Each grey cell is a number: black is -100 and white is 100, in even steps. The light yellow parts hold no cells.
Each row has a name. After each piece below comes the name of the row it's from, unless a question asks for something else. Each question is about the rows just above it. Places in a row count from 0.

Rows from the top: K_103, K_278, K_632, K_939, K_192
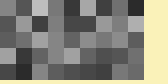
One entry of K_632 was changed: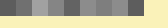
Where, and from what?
6, [-6]
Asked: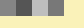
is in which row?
K_103
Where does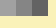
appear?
K_632
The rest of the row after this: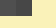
[-50  -6 -17]

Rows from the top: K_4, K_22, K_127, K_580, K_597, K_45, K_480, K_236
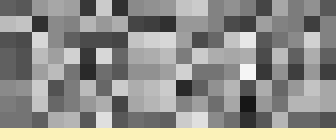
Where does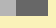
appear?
K_236
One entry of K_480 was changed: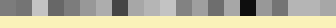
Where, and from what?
15, [-83]
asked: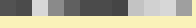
K_127

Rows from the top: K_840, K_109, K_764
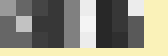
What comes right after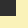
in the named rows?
[-30]
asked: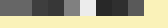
K_764
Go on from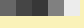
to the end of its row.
[-69 -57  85]
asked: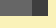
K_764
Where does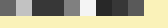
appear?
K_109
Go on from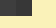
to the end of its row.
[  0  85 -69 -63 -30]

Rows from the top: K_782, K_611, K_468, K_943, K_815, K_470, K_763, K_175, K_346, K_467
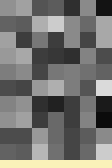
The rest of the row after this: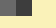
[  3 -91]
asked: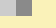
K_611
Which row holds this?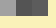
K_782
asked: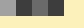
K_175

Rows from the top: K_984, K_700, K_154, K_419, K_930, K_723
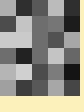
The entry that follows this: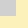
[-41]
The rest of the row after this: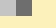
[ -8 -78]
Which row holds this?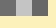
K_419
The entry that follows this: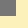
[-78]
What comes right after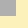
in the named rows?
[-63]

